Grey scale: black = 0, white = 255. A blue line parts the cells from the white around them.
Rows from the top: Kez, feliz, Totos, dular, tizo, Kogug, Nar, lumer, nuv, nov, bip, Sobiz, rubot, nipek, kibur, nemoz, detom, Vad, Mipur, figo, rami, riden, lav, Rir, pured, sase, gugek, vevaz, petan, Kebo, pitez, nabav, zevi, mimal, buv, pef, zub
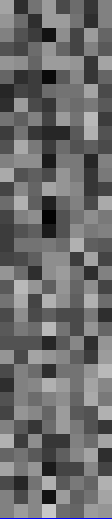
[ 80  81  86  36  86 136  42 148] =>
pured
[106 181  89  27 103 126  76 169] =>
kibur
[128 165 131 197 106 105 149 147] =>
zub
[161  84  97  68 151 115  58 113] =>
rubot
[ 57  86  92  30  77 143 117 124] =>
detom
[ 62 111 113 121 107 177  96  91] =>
Vad

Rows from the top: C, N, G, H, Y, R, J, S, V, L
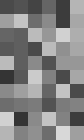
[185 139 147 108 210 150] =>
L
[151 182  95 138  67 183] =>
N
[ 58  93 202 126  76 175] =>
R
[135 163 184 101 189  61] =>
J

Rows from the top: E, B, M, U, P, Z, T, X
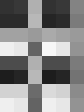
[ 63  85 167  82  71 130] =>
P
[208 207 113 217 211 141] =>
T
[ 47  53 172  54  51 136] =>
E

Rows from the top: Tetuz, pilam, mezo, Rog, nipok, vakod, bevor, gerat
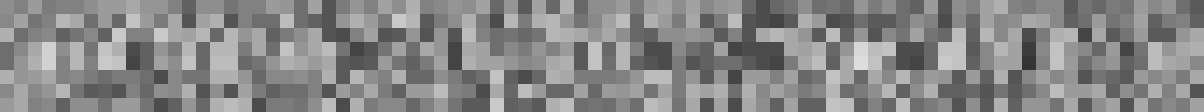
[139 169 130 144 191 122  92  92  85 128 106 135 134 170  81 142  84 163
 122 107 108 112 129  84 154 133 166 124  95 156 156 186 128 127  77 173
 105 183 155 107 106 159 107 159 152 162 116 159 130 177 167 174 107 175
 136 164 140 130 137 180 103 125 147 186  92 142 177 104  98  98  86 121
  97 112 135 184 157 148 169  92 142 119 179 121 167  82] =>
bevor
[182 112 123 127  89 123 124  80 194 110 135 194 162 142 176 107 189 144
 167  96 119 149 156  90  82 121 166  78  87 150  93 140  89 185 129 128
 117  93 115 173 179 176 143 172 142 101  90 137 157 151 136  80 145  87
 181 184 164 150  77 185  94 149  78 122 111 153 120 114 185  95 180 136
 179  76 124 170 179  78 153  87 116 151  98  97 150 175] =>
mezo
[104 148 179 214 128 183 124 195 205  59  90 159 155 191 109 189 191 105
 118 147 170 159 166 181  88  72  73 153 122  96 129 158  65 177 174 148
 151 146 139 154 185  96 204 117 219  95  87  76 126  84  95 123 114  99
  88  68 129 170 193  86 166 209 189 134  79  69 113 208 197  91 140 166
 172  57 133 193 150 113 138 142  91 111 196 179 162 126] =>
nipok
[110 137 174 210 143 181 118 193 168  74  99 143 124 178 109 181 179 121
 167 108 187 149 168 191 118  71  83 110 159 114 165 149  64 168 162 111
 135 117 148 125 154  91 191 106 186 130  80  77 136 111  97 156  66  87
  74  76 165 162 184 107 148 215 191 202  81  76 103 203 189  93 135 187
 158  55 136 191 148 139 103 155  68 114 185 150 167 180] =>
Rog
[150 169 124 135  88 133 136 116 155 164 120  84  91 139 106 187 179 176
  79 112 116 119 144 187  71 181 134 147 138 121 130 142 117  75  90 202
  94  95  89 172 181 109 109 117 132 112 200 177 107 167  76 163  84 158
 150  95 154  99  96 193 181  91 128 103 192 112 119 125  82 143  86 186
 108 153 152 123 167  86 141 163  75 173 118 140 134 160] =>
gerat
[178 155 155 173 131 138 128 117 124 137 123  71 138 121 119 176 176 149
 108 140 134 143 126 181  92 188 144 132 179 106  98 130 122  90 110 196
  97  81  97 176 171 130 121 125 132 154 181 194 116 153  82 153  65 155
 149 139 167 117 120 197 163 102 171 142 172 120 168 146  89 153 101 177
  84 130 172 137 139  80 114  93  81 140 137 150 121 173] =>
vakod

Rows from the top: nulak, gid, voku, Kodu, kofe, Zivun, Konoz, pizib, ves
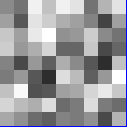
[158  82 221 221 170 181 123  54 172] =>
gid
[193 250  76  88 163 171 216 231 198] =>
Konoz
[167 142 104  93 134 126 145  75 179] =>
ves
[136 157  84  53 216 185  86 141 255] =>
Zivun

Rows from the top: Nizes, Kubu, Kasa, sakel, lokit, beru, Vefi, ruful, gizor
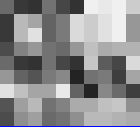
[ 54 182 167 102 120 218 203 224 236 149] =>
Kubu
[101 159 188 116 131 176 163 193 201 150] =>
ruful
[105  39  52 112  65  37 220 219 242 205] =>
Nizes
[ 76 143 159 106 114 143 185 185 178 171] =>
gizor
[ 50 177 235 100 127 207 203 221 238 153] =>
Kasa

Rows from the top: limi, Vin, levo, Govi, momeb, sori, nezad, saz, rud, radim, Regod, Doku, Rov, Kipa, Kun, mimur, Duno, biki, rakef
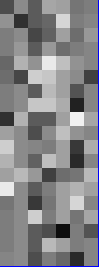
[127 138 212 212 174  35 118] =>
saz
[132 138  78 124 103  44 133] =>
rakef
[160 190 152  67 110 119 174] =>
Rov
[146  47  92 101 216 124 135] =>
Vin
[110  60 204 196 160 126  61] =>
sori
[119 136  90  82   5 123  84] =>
Duno

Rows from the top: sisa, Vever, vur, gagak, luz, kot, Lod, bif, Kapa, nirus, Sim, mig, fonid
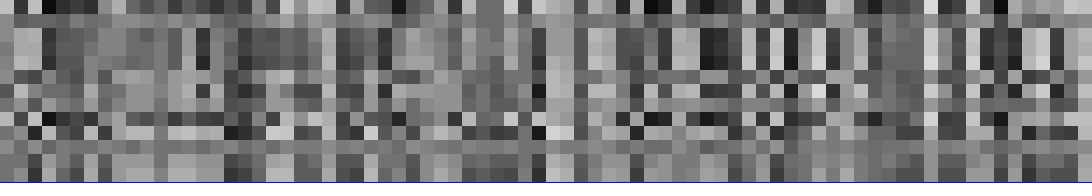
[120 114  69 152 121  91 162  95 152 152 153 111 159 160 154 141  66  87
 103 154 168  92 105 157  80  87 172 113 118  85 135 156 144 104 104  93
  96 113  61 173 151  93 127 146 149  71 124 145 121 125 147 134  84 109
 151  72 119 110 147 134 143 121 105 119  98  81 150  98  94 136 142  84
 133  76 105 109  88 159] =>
mig
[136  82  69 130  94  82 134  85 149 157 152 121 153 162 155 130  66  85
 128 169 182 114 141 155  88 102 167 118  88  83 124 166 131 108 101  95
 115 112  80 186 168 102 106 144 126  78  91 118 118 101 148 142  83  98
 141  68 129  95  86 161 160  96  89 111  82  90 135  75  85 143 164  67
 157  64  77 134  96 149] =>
kot

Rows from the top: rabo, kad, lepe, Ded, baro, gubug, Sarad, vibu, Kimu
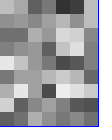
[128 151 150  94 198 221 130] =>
Ded
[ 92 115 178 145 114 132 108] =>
Kimu
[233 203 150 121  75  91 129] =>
baro

